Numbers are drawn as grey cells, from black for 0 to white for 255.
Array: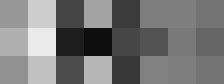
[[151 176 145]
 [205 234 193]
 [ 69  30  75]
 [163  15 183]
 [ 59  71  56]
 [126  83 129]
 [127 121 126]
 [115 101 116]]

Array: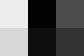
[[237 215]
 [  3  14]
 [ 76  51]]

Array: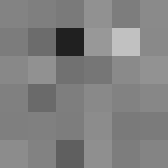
[[131 124 136 128 127 140]
 [127 108 145 106 128 130]
 [122  32 113 126 125  95]
 [145 152 118 137 140 143]
 [125 193 138 130 122 125]
 [138 137 146 135 123 132]]

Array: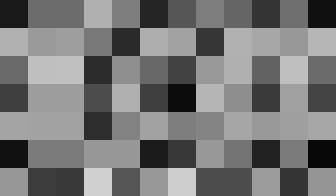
[[ 25 177 105  63 164  17 150]
 [108 154 191 157 162 123  60]
 [108 158 192 157 162 123  57]
 [176 120  44  76  45 151 208]
 [126  42 143 175 130 151  85]
 [ 37 174 104  63 162  27 152]
 [ 86 162  66  12 126  56 205]
 [125  54 153 181 132 152  76]
 [101 177 176 142 166 115  76]
 [ 52 167  98  58 153  34 156]
 [110 152 191 160 159 123  52]
 [ 16 182 107  68 167   8 149]]

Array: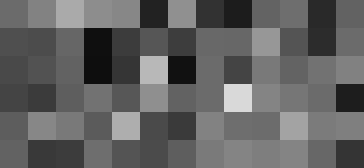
[[107  79  73  68  93  98]
 [130  76  82  59 135  57]
 [170 102  98  94 121  60]
 [141  15  14 114  91 110]
 [135  60  53  87 174  84]
 [ 34  86 184 143  74  75]
 [144  61  17  98  58  94]
 [ 50 104 107 107 130 122]
 [ 28 103  68 217 110 132]
 [ 99 151 121 132 108 126]
 [110  84  99 118 163 132]
 [ 41  44 114 107 123 103]
 [ 98 107 129  29 127  52]]

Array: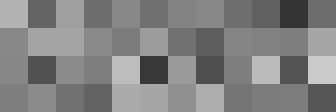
[[179 136 135 126]
 [101 164  81 139]
 [159 164 139 113]
 [109 138 126  99]
 [136 123 189 171]
 [112 156  56 166]
 [131 113 154 144]
 [136  94  78 173]
 [110 133 126 116]
 [ 96 129 187 123]
 [ 52 126  84 125]
 [109 166 202  85]]

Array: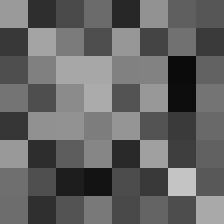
[[154  56  78 116  54 153 111 109]
 [ 46 164 128  78 145  45  79  47]
 [ 74 123 167 139 146  93  29  83]
 [107  78 167 171 125 134  19 121]
 [ 39 151 129  83 149  41  76  73]
 [146  68 130 152  83 160  57 100]
 [ 95 113  11  13  58  62 196  77]
 [ 86  58  98 116 105  97  88 169]]
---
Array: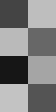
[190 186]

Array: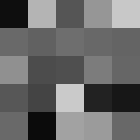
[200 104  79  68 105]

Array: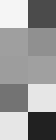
[ 75 159]

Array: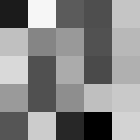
[197  81 171  80  85]

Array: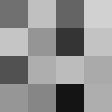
[209  52 174 150]

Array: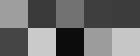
[ 60 156]
